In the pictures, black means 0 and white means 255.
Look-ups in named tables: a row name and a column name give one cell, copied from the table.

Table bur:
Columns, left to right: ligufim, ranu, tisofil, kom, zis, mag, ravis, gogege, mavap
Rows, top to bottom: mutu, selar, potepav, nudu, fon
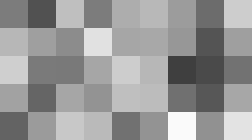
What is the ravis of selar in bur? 151
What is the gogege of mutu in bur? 108
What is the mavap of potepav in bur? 114
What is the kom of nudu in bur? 147
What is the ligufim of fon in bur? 99
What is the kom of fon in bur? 186
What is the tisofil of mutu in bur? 191
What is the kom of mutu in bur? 124
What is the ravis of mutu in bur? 156
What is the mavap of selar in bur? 159
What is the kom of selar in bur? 225

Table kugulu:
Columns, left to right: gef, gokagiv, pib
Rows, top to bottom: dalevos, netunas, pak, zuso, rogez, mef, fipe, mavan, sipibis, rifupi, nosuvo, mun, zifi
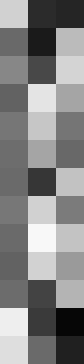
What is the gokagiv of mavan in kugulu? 209
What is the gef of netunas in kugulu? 105
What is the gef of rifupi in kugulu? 98
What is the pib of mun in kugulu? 6
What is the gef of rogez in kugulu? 118
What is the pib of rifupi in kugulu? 154
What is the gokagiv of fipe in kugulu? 54
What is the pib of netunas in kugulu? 187
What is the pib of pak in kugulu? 212
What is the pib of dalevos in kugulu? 37
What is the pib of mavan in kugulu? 123
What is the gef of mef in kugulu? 109
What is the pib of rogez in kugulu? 117
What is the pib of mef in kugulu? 104
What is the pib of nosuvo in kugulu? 180
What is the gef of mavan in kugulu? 119
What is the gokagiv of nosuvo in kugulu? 67
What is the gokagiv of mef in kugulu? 165
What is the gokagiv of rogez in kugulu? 198
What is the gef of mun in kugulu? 238

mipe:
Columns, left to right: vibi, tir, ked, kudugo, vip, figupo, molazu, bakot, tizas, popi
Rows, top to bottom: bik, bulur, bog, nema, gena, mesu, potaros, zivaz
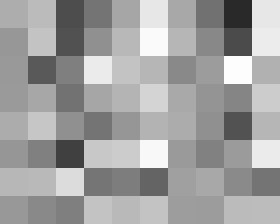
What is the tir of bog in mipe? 89
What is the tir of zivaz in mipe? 137
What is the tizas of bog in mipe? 253
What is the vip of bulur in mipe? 184
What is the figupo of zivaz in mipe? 195
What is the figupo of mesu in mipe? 248
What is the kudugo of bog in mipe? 235
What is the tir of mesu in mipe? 128
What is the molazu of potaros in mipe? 160
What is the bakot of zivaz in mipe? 156
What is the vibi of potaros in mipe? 183
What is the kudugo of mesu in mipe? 200
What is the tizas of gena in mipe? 82
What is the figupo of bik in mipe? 231
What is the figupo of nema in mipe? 212
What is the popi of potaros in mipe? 116
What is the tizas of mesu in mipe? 155

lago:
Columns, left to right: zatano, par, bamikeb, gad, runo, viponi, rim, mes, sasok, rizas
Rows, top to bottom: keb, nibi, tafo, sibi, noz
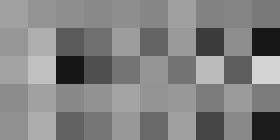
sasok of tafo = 93
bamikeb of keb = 142
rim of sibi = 152
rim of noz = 160
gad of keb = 137
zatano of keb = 161
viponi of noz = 105
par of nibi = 174
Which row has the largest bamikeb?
keb

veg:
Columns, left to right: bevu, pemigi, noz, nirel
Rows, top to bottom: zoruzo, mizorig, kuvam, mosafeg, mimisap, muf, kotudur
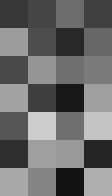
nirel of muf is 37
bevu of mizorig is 156
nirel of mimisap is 195
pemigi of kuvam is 150
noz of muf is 153
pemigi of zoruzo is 69
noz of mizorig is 40
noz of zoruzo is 108
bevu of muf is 47
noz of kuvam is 111
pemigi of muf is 159
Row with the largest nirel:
mimisap

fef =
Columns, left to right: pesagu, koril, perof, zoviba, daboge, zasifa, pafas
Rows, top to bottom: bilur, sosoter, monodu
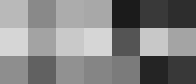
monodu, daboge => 123
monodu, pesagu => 142
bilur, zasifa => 57
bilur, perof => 172
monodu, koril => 97
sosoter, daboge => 84
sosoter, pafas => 164
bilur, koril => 137
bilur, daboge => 27
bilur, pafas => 45
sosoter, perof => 201
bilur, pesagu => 185
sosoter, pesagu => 214
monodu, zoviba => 133
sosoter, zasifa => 200
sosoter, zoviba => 214
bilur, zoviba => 168
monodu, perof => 145
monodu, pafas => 56
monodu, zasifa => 36
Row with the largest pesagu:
sosoter

